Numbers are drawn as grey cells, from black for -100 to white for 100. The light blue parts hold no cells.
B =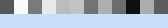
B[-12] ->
-32
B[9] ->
-88
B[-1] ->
-28

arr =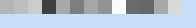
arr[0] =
42
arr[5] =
-2
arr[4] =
32

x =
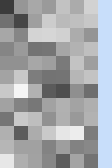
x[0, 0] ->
-54
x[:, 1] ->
[18, -45, 5, 21, 14, 57, 92, 3, 58, -28, 26, 37]
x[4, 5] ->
53
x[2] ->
[31, 5, 66, 68, 64, 35, 16]
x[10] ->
[43, 26, 26, 3, 24, 2, 7]
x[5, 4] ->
-9
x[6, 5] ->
12
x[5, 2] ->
-2
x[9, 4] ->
80
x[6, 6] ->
-14
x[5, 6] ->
53
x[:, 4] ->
[52, 46, 64, 30, -4, -9, -39, 39, 38, 80, 24, -27]
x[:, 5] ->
[34, 50, 35, 40, 53, 43, 12, 28, 20, 86, 2, 29]
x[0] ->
[-54, 18, 32, 21, 52, 34, 65]
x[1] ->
[-11, -45, 25, 60, 46, 50, 56]
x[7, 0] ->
27
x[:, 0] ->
[-54, -11, 31, 4, 14, 28, 57, 27, -8, 38, 43, 81]
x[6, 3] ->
-29

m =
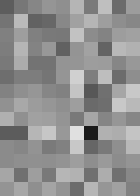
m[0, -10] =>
-27
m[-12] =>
[0, 24, 0, -5, -6, 52, 10, 3, 23, 26]
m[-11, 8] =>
44
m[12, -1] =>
7
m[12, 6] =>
-12
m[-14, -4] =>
-4
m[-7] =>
[14, 32, 22, 18, 12, 24, -17, -14, 57, 45]
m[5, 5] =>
63
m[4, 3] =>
-10
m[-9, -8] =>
-2
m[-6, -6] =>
16
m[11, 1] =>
12
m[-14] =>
[-27, -7, 5, 17, 12, 42, -4, 50, -16, 22]
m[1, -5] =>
26
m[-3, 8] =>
10
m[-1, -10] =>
16
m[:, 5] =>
[42, 26, 52, 16, 17, 63, 54, 24, -5, 76, 57, 24, 40, -15]
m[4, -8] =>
-10
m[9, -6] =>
19
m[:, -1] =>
[22, 6, 26, 39, 19, 11, 57, 45, 5, 54, 44, 16, 7, 1]
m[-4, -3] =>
-5
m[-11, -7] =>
19
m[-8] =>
[2, 12, 18, 5, 1, 54, -32, -12, 30, 57]
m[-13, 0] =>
-9
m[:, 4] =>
[12, 7, -6, -24, 16, 17, 1, 12, 16, 19, 1, 15, 43, 15]
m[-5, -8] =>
43
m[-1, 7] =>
18

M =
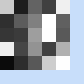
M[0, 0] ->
59
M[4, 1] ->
-65
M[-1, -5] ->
-91
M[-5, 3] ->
-50
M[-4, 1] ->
-28
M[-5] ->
[59, -77, -22, -50, 88]

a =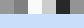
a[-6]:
19
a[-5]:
0

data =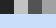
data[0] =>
-72
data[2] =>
-35
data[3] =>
26

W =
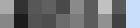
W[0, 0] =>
34
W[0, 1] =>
-61
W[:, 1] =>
[-61, -78]
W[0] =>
[34, -61, -32, -25, -43, 8, -28, 51, -30]
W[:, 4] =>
[-43, -15]
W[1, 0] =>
6

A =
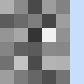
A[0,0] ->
38
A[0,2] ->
-43
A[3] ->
[4, -24, -29, 8, 7]
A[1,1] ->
-16
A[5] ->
[24, -3, -20, -38, -9]
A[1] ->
[-28, -16, -1, -44, 24]
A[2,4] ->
14

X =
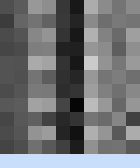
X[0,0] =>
-38
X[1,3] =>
-23
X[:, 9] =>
[8, -9, 25, 12, 21, -13, 7, 18, -49, 35, -30]
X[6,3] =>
-5
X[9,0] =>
-41
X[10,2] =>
-12
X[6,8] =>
-12
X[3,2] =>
-1
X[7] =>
[-31, -28, 27, 22, -46, -95, 47, 19, -19, 18]
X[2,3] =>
16
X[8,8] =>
5
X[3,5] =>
-75
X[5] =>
[-35, -37, -9, -27, -62, -70, 19, -8, -2, -13]
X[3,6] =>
18
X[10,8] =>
-10
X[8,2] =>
-25
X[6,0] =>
-40
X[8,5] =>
-59
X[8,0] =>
-45
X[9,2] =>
15
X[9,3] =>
22
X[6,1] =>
-33
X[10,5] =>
-78
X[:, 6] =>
[35, 8, 39, 18, 59, 19, 24, 47, -8, 37, 14]
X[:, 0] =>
[-38, -53, -41, -45, -35, -35, -40, -31, -45, -41, -47]
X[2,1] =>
-34

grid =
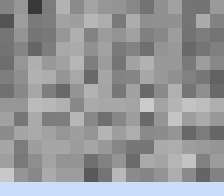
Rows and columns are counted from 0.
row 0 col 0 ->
3
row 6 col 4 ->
-18
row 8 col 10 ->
-17
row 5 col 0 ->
-1
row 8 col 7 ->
-13
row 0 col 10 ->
-10
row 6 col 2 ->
31
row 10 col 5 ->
22
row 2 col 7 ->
22
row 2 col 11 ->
7
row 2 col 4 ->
18
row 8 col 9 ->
23
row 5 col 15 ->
-23
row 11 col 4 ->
15
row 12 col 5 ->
23
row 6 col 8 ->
-7
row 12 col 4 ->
23
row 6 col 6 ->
40
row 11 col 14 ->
1
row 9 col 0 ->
10
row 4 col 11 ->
20
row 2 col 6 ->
3
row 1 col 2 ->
-4
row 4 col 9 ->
27
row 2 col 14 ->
-2
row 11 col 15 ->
22
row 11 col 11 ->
29
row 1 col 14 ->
34
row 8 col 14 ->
33
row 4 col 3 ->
20
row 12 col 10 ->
4
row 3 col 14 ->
-8
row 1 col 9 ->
35
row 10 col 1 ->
-3
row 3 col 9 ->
3
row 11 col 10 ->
33
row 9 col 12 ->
17
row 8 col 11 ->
17
